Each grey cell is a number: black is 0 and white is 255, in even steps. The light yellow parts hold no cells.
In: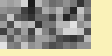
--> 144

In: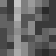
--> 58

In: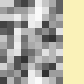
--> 112

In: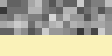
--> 151

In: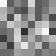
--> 120

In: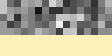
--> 140

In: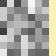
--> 102
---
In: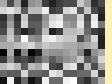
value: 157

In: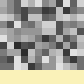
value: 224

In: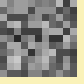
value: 185

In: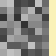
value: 66

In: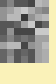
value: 70
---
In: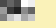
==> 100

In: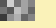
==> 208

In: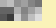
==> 190

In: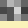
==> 181

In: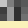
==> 125

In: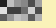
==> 192
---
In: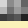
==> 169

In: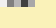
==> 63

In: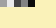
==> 131

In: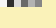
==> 178

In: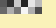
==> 230

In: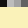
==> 162
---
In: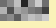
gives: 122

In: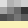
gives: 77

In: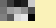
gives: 129

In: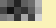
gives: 122

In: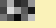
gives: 119

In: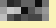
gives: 189

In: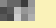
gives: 88

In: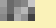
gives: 134
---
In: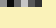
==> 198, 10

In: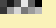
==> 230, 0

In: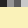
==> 201, 36

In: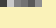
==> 201, 62

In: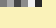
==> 241, 41

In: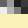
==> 237, 29
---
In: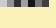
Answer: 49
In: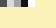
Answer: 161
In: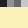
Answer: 104
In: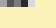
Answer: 123
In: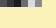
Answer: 29
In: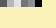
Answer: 226
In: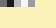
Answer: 188
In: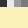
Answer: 153
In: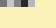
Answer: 130
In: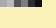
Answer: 84
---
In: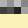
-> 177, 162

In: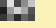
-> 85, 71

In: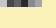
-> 197, 166

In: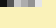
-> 17, 230

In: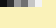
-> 16, 243

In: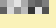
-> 155, 80
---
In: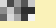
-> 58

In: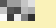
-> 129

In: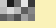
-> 161

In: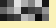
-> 10

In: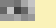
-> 140

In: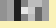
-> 103

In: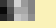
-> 181

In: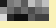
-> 65

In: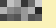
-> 84

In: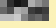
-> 103
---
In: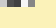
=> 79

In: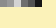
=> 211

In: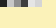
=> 142

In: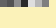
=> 40

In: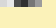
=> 77

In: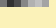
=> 134

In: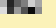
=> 153

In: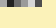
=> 108

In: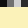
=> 13
